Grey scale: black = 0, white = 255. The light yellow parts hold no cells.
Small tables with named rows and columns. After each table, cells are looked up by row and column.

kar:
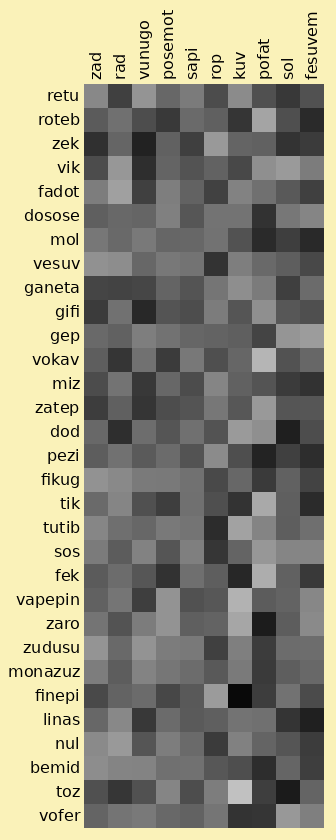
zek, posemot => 97
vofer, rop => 117
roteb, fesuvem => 42
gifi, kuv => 85
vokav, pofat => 181
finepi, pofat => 61
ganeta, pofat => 123
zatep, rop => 119
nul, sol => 85
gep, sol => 149
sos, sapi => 127
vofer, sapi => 98
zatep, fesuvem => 86

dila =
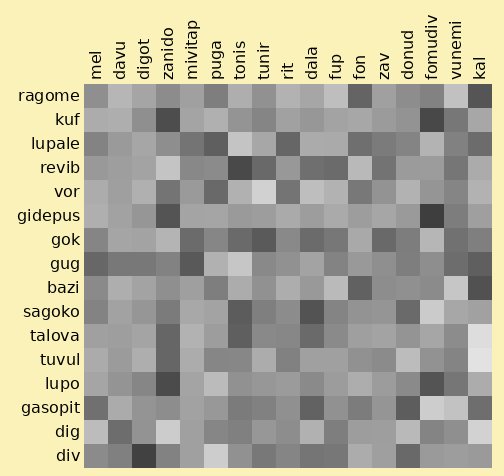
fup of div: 119
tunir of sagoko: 127
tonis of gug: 198
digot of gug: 120
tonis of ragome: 174
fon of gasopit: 124
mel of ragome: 143
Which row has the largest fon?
revib

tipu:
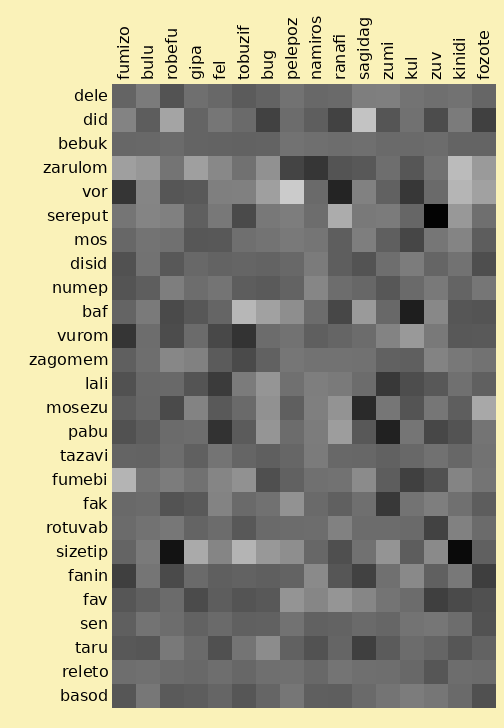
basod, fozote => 80
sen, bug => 97
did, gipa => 100
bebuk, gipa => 100
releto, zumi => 110
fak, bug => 113
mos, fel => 88
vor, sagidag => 129
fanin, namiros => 138
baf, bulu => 122
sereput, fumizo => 117
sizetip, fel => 133
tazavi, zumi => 97
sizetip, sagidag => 113

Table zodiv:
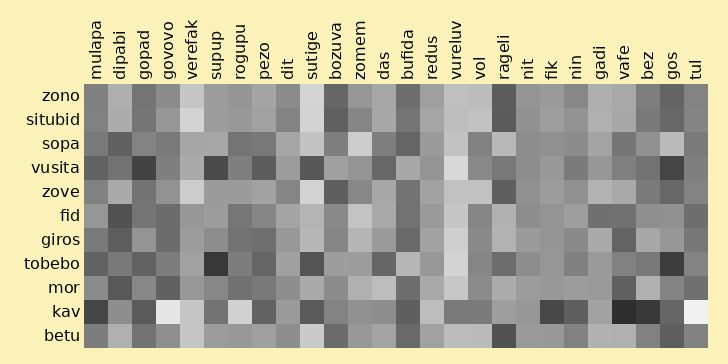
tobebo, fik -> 150
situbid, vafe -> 167
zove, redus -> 162
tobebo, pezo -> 101
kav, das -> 142
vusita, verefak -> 170
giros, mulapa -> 122
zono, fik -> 154
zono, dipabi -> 175
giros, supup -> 141
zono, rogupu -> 149
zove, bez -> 122
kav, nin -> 95
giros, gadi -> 170
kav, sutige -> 90

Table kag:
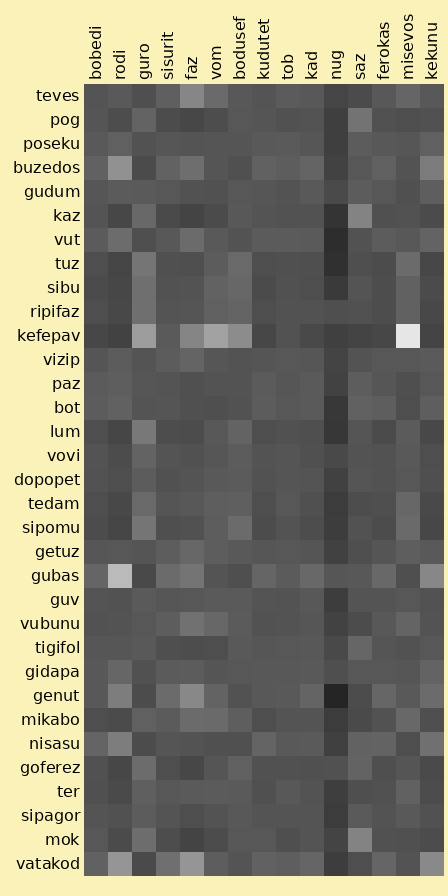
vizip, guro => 84
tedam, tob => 87
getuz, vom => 93
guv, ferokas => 84
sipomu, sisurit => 79
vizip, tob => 87
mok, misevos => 80
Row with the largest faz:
vatakod

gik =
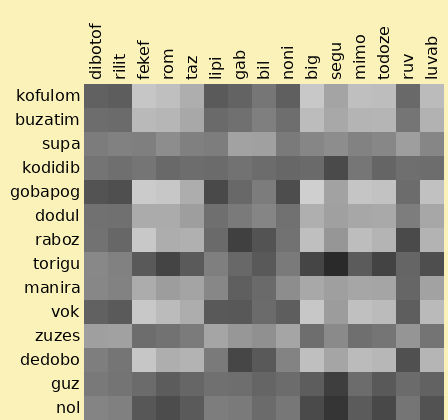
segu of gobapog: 162
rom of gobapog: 199
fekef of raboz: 200
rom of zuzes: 114
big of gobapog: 207
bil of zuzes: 144
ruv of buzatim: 117
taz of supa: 128
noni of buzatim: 110
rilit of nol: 128

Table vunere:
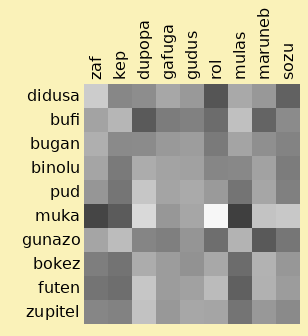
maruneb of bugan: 143
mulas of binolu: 136
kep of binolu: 122
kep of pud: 117
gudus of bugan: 157
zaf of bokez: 126
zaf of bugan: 175
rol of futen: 187
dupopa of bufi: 90
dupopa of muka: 217
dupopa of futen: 198
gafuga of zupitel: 152
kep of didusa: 135
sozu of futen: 156
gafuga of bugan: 153

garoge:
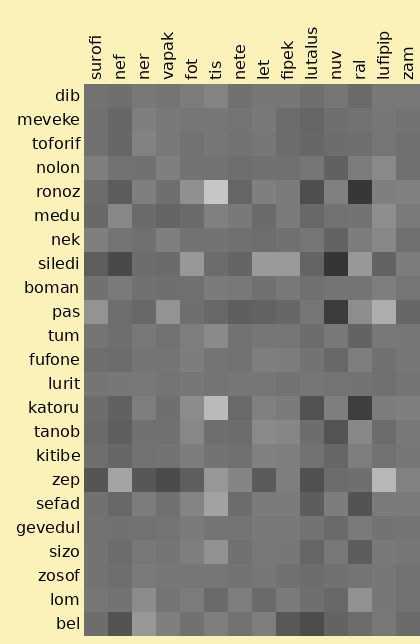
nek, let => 110
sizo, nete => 113
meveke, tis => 118
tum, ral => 99
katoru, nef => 97
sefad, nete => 109
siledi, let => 154
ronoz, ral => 55
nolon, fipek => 112
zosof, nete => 115
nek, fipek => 113
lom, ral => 145
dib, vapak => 116
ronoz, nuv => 128
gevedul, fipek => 121
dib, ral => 106
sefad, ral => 83
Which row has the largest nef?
zep

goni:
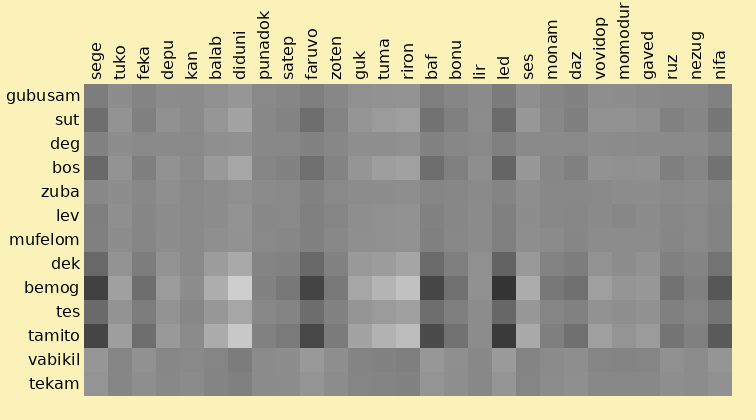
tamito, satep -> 122
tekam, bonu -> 142
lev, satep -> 137
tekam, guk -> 133
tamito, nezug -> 128
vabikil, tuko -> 133
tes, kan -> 135
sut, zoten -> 132
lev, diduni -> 147
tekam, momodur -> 136

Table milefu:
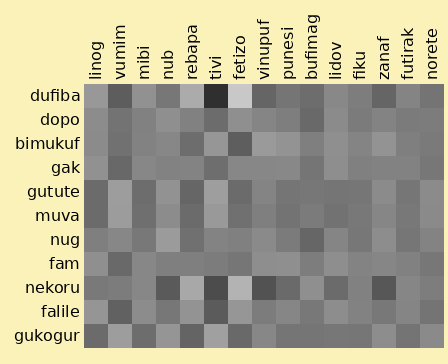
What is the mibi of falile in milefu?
140
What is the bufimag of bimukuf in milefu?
127
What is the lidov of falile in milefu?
141
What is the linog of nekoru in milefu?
121
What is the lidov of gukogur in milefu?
119
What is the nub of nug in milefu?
155
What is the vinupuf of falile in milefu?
124
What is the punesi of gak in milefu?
136
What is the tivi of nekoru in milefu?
76
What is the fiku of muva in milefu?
120

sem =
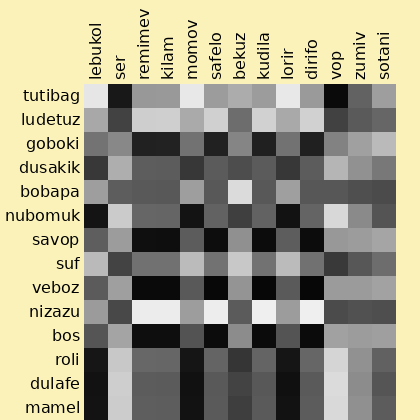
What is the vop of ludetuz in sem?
65
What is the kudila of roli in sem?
100
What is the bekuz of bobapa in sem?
219
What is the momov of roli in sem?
21
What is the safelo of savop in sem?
13
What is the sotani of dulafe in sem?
85
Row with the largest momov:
tutibag

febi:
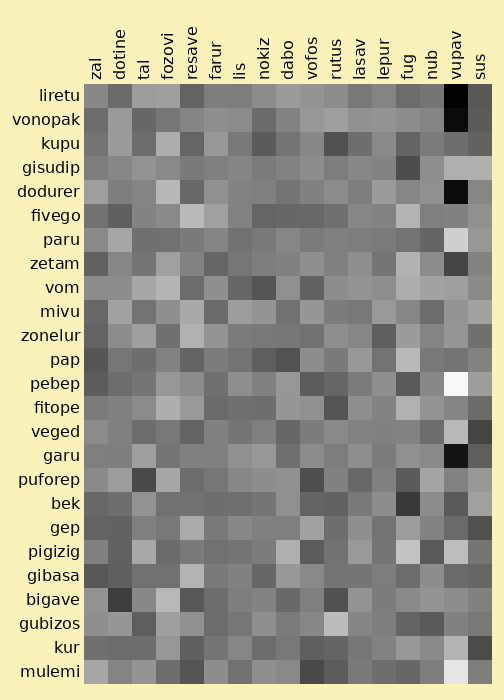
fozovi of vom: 180
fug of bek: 58
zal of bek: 104
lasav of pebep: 123
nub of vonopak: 132
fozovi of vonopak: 118
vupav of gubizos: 129
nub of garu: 138
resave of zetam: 131
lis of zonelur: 123
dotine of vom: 140
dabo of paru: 134
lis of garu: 144
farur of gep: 121
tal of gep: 127
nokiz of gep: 128
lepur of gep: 115
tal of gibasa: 113

